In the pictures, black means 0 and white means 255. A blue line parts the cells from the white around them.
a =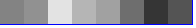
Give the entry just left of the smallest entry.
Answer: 110
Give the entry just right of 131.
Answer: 145

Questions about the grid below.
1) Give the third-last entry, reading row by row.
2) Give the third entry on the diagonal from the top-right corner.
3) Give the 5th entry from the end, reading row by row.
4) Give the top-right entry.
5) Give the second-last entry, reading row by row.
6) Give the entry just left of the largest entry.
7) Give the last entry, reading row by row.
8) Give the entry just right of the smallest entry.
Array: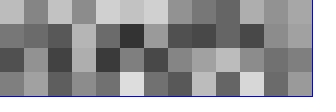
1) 215
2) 140
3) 188
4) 167
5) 107
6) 113
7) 154
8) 154

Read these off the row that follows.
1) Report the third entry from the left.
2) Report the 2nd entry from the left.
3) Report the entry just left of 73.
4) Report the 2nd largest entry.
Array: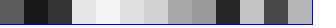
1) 53
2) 25
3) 195
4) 229

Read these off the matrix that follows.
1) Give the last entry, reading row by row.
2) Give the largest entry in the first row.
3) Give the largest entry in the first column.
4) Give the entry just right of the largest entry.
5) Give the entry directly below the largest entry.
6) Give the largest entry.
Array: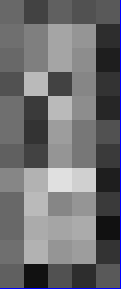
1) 89
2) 104
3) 134
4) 208
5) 134
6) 224

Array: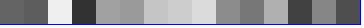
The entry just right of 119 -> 176
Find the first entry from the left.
100
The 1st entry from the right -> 78
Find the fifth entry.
161

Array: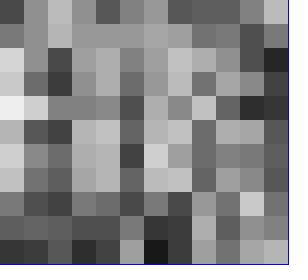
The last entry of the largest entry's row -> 54
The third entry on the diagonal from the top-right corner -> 144
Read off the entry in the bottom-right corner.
181
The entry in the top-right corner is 187
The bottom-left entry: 54
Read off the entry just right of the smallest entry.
60
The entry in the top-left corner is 73
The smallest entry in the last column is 38
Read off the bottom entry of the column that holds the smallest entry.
24
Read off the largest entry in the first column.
238
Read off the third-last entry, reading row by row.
114
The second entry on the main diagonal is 144
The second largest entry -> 213
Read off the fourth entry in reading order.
144
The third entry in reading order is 187
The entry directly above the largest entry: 201

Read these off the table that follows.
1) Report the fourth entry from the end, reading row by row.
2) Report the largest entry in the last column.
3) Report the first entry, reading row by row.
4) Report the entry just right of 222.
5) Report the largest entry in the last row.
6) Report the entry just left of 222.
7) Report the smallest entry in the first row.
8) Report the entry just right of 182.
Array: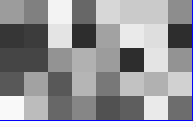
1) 82
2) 209
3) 155
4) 45
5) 250
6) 235
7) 102
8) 120

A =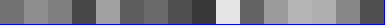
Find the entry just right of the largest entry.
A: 99
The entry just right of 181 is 175
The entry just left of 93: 161
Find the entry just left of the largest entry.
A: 56

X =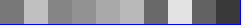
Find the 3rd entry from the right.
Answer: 227
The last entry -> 57
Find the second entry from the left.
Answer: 192
